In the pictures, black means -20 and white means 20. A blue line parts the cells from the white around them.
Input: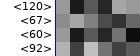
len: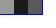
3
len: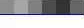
6
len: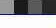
4

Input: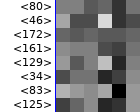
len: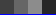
4
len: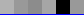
6
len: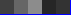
5
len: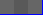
3

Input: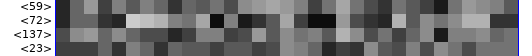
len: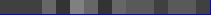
15
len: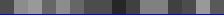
16
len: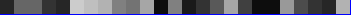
25
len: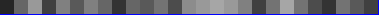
27

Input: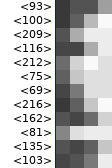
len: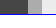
4
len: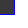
1
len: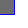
1
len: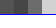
4
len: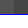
2

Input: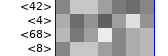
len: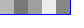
5
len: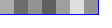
7
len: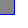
1
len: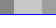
4
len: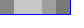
5

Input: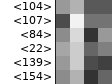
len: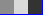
3
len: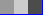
3

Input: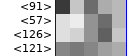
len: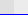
2
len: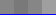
4
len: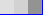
3
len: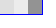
3
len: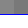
2
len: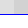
2

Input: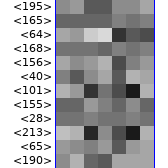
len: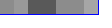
7
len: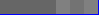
7
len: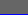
2
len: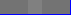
5
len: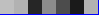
7
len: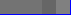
5
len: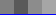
4

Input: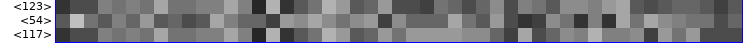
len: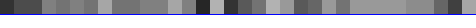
34
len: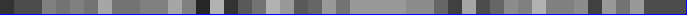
49
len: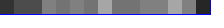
15
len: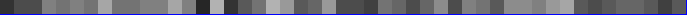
49
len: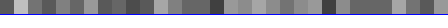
32
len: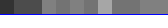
12

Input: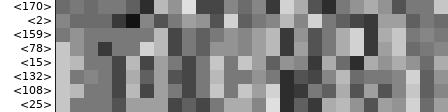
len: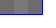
3
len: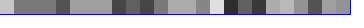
25

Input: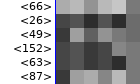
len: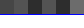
6
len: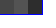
3
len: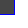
1
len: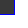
1
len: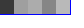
5

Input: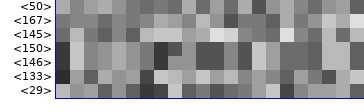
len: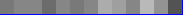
13
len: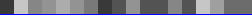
18
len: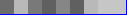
9
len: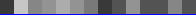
14
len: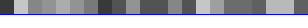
22
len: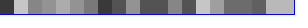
21
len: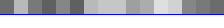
16

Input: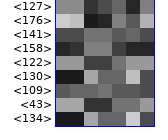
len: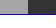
4
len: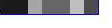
7

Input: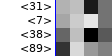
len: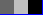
3
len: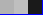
3
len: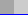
2
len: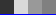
4
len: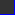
1

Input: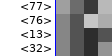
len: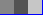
3
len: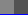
2
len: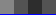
4
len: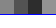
4
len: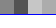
4
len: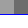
2

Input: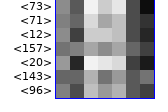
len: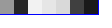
7
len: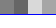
4
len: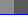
2
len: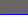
2
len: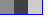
3
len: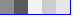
5

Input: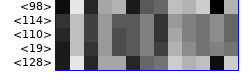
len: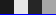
4
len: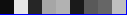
9
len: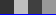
4
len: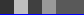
6
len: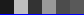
6

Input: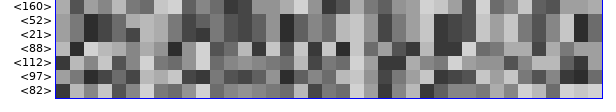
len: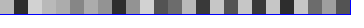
25
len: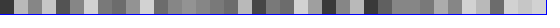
39
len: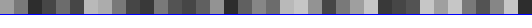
38
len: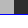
2

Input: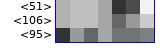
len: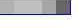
5
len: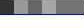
6
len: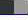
2
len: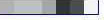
7
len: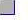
1
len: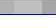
4

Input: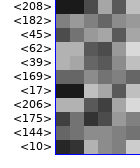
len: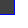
1
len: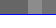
4
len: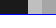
4
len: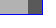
3

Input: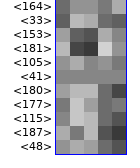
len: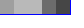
5
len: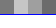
4
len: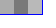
3
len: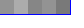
5
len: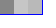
3
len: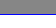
4

